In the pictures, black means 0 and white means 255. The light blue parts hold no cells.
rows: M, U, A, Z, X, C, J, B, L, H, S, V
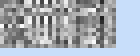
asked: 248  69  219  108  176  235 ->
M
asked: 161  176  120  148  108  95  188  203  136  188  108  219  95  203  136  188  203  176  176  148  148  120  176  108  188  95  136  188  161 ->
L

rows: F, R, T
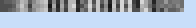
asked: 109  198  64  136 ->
R
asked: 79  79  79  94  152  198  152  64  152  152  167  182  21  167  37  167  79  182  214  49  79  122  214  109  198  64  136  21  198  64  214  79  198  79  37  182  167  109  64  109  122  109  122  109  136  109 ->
R
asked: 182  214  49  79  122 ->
R
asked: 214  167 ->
F
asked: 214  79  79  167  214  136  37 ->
T

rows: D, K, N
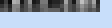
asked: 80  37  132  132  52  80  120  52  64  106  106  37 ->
K
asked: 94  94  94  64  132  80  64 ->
N
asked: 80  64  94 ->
N
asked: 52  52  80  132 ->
K
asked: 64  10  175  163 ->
D

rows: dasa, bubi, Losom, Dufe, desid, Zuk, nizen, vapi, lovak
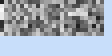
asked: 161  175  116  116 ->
Dufe
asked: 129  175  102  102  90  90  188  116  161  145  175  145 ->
Zuk
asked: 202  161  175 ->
Dufe
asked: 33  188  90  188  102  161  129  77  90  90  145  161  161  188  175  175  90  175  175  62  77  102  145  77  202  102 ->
dasa
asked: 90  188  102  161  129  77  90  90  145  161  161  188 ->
dasa

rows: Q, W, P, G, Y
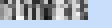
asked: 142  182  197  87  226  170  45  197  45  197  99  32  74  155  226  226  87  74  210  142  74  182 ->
P
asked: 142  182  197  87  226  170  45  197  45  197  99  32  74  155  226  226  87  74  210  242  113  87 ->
G
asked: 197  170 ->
Y
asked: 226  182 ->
Y
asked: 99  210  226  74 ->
W
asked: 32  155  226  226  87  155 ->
Q

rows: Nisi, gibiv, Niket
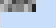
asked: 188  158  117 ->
gibiv
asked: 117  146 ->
gibiv
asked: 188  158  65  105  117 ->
Nisi

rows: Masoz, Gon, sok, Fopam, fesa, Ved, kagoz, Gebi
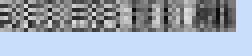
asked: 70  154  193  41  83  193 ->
Ved
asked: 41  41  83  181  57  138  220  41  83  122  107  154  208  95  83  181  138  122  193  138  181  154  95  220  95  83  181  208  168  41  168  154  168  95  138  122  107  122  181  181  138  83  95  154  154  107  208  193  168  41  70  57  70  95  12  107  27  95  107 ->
Fopam
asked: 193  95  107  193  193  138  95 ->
Gon
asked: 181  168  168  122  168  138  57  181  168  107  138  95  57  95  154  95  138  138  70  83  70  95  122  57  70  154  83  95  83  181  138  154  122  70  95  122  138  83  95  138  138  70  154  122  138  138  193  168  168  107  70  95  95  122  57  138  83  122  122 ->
Masoz
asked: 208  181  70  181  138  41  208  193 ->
sok

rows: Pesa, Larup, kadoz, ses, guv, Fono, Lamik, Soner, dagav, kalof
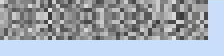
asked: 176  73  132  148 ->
dagav
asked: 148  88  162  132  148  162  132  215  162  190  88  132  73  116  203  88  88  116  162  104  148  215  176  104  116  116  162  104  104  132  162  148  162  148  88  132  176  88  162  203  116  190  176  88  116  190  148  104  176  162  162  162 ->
Larup
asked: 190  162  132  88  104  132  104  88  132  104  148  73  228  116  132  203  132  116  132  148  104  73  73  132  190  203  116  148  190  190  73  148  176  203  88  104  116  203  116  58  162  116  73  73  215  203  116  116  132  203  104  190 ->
Fono
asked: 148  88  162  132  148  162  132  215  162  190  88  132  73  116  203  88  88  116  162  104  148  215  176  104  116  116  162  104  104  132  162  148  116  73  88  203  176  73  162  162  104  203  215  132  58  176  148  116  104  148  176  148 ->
Soner

